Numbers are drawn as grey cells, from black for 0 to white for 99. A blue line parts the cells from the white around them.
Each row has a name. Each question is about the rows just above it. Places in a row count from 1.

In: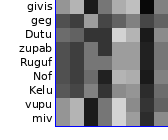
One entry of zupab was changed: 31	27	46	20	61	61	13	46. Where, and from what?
2, 24
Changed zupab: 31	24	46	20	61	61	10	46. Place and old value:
7, 13
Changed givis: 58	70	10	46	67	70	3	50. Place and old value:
6, 74
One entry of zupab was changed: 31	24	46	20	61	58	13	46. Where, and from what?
6, 61
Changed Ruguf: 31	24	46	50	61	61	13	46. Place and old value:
4, 46
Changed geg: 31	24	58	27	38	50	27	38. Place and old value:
3, 61

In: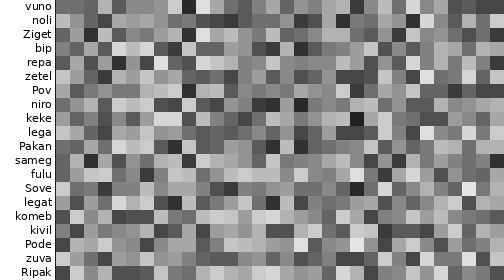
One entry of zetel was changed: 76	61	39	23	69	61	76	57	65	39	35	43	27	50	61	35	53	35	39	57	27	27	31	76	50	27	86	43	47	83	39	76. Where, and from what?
18, 31
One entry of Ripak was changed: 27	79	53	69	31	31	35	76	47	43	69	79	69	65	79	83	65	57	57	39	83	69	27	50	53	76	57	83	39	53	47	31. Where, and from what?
19, 61
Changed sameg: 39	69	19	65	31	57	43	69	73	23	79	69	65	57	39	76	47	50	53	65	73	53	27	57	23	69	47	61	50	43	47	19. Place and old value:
31, 50
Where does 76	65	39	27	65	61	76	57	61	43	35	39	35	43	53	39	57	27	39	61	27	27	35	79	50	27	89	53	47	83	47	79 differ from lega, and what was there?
27, 86
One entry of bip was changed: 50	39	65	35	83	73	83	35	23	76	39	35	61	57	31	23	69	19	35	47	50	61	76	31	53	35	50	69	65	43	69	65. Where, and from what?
12, 39
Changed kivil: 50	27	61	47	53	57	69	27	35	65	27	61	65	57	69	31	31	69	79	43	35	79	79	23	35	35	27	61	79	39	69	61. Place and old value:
23, 76

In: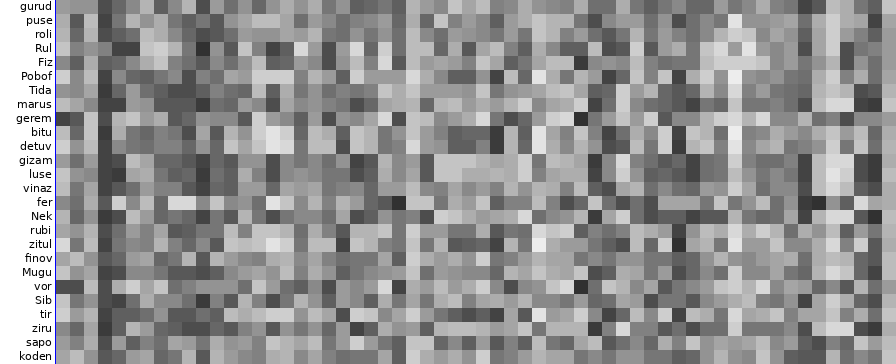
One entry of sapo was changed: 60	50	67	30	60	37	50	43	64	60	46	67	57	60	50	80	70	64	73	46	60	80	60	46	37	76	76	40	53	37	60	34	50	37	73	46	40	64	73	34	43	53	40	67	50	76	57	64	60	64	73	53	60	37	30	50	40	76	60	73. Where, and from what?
16, 76
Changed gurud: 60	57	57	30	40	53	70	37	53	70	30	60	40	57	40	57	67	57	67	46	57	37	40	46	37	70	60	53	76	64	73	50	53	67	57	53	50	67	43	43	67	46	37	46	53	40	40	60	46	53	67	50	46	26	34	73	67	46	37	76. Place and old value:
13, 43
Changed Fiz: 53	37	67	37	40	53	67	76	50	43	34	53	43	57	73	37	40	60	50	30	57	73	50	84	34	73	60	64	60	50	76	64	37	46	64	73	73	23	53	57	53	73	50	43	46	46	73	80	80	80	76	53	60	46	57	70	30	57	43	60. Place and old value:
19, 53
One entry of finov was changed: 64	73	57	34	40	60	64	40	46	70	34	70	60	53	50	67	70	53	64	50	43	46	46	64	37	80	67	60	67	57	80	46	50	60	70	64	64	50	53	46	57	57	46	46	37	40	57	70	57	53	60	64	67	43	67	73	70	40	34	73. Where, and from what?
38, 46
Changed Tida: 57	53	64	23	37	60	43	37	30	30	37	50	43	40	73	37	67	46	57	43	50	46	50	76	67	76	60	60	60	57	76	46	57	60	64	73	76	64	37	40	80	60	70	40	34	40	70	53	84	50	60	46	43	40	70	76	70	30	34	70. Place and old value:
5, 40
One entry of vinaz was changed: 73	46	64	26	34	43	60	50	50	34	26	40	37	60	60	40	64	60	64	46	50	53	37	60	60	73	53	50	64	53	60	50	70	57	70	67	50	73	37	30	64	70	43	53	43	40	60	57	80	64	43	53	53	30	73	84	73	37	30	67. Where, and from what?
23, 40
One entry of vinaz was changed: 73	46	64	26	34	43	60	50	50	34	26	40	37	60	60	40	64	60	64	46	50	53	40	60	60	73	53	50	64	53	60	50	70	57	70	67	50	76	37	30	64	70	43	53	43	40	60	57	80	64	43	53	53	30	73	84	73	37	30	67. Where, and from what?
38, 73

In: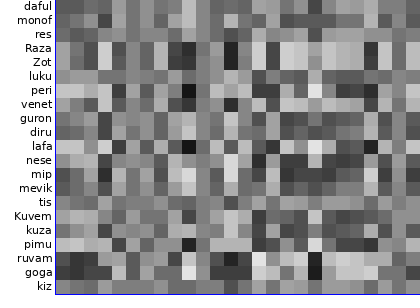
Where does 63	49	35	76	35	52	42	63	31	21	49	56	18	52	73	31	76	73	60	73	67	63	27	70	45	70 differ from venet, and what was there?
8, 67
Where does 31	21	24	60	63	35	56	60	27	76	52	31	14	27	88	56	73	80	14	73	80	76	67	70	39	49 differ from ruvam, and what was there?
24, 67
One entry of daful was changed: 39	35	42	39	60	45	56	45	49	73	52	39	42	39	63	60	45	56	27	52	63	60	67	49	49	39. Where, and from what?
1, 35
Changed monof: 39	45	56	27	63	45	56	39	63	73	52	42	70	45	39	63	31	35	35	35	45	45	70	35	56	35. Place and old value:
25, 52
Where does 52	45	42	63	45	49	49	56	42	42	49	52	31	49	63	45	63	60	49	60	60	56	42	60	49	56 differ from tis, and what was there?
10, 39
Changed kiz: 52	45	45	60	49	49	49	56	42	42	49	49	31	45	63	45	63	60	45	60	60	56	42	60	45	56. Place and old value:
3, 42
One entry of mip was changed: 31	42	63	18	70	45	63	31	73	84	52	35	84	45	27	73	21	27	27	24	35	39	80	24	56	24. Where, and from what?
14, 42

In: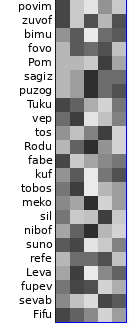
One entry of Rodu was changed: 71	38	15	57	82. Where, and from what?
3, 18
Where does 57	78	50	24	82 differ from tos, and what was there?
2, 75
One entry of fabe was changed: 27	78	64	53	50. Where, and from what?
5, 46
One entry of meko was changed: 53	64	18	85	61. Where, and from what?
4, 82
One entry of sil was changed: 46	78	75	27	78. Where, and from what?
4, 24
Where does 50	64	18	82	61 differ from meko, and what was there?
1, 53

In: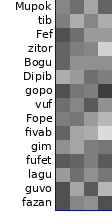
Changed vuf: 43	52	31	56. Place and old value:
3, 35
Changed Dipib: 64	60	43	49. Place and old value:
1, 67
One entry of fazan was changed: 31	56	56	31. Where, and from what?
2, 52
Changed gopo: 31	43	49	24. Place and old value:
2, 46
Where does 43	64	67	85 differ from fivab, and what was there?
1, 39
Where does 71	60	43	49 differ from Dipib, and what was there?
1, 67

